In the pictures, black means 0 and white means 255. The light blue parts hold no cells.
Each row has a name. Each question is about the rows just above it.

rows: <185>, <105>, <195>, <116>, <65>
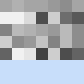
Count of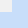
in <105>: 2
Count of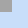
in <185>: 4

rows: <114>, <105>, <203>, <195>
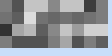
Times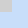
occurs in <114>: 0
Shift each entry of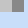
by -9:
[187 127]
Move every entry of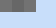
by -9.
[105  94 105]
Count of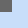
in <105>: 2
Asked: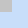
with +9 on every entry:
[205]
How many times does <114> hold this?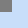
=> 2
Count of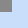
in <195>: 0

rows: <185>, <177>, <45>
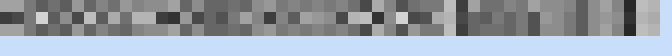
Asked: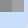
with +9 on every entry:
[150 171]
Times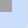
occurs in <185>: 6
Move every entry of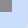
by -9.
[132]
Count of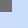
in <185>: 7
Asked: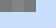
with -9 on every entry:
[112 123 112]
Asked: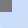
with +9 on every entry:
[130]
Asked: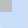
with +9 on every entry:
[198]

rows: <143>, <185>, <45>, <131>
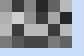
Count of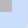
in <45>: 4
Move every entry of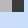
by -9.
[176  50]
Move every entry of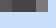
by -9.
[ 78  60  60 113]
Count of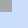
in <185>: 1
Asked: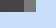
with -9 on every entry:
[ 60  60 113]
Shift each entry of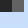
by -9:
[30 89]

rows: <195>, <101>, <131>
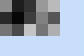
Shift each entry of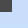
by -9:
[65]
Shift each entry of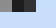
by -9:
[132  21  42]
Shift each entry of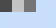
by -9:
[ 65 187 108]

